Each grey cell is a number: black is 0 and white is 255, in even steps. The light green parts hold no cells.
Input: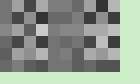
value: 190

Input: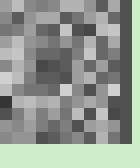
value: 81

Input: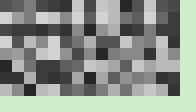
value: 60

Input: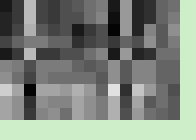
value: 143

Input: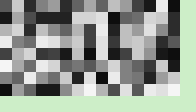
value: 44
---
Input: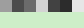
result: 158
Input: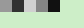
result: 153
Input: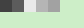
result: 65
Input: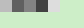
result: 189
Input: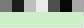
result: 121
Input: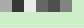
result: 171
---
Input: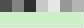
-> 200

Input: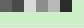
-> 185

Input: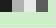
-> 178

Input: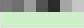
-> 166

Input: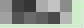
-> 182

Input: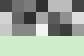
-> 221
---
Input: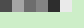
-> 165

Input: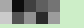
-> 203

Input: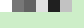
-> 119

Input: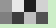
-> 210

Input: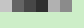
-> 100

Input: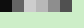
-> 100

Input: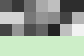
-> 77

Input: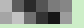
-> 195

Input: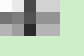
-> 180

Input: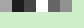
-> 29
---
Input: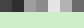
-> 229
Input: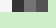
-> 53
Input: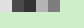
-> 51
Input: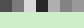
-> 175
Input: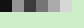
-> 117
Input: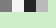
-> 244
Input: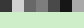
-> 73
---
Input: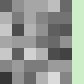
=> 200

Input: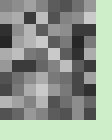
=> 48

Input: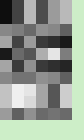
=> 135

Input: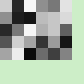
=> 40

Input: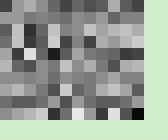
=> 91
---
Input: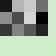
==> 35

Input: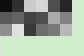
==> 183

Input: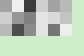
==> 238

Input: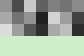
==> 45

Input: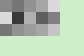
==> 196

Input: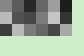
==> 168
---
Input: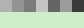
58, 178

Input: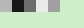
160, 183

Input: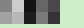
72, 162

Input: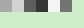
116, 169

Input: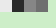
111, 234

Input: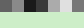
119, 98

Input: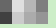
126, 64

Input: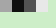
232, 166
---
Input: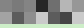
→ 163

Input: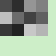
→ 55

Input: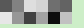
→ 231

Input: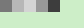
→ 120

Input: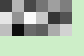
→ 190

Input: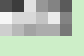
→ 206
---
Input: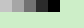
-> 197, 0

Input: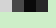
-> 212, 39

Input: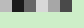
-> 187, 73

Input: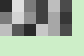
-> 42, 75

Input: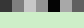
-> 54, 96

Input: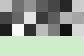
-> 196, 215
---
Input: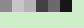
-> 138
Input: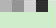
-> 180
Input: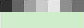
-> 48
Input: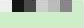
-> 238
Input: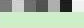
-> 121
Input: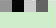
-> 149
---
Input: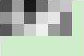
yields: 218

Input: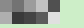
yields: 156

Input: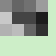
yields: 68

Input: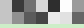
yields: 46

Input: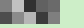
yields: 49

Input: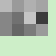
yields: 113

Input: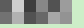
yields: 135

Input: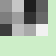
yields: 158

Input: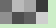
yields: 186

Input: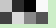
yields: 43
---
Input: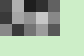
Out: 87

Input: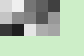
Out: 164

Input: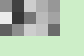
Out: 106

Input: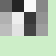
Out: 158

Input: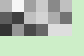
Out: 222

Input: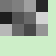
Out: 148
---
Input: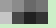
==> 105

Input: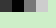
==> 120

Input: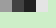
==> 33

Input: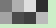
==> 222

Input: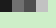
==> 79

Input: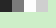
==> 253
